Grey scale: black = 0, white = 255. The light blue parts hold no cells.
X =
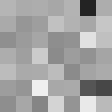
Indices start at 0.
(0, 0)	181
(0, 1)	171
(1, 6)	198
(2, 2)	166
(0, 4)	179
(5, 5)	85
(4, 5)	164
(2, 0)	143
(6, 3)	212
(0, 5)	35
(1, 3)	193
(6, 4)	148
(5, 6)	71
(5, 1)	149
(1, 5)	167

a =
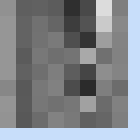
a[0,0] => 145
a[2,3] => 122
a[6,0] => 149
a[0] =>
[145, 95, 97, 92, 47, 73, 220, 126]
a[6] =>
[149, 90, 119, 113, 119, 161, 107, 129]
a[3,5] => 169
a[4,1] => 97
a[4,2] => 111
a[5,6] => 127
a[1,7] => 136
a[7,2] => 108
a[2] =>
[150, 99, 114, 122, 79, 52, 158, 131]
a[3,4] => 116
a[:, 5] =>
[73, 83, 52, 169, 69, 43, 161, 96]
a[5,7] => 108

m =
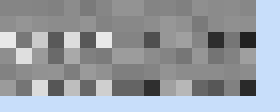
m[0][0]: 133
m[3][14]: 130
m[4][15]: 140
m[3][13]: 116
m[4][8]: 127
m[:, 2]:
[132, 143, 202, 154, 146, 219]
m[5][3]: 86
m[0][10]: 133
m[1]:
[142, 149, 143, 140, 140, 147, 131, 136, 136, 141, 151, 145, 122, 139, 144, 143]
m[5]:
[155, 117, 219, 86, 190, 103, 207, 100, 100, 47, 161, 183, 102, 87, 129, 41]
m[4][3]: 147
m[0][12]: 143
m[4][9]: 132
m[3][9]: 140
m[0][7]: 147
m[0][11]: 128
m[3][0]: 142
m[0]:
[133, 133, 132, 129, 140, 122, 134, 147, 147, 132, 133, 128, 143, 139, 140, 135]
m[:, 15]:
[135, 143, 33, 159, 140, 41]
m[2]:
[232, 120, 202, 89, 221, 88, 232, 132, 132, 79, 151, 160, 133, 45, 118, 33]
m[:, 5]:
[122, 147, 88, 128, 154, 103]
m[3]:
[142, 223, 154, 106, 169, 128, 123, 156, 156, 140, 132, 118, 150, 116, 130, 159]

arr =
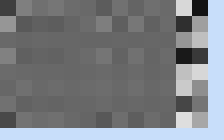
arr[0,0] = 63
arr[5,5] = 107
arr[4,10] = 104
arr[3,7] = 99
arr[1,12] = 159
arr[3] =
[129, 96, 100, 98, 103, 107, 117, 99, 113, 101, 107, 25, 57]
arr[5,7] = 105
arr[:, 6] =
[92, 126, 102, 117, 106, 109, 106, 88]
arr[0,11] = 216
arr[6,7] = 102
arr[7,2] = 109
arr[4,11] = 192
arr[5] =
[103, 112, 105, 108, 105, 107, 109, 105, 110, 104, 107, 202, 142]
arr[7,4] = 105
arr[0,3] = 118
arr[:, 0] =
[63, 150, 105, 129, 107, 103, 113, 73]
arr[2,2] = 104
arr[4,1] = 105
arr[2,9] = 103
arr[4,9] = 102
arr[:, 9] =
[111, 97, 103, 101, 102, 104, 102, 108]
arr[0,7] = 113
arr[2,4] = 103
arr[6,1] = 98
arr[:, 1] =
[127, 89, 102, 96, 105, 112, 98, 115]
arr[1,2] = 96

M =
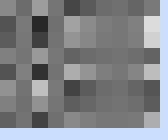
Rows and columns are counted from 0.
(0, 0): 138
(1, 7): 120
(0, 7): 113
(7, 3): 112
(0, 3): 116
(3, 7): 114
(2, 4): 149
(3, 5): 108
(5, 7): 112
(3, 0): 129
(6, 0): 129
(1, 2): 40
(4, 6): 125
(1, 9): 221
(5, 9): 86
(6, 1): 113
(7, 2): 68
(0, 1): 107
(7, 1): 115
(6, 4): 94
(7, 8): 122
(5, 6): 108
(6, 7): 114
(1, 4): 162
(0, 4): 69
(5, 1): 114

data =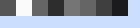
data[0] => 86
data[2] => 102
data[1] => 250
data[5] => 100
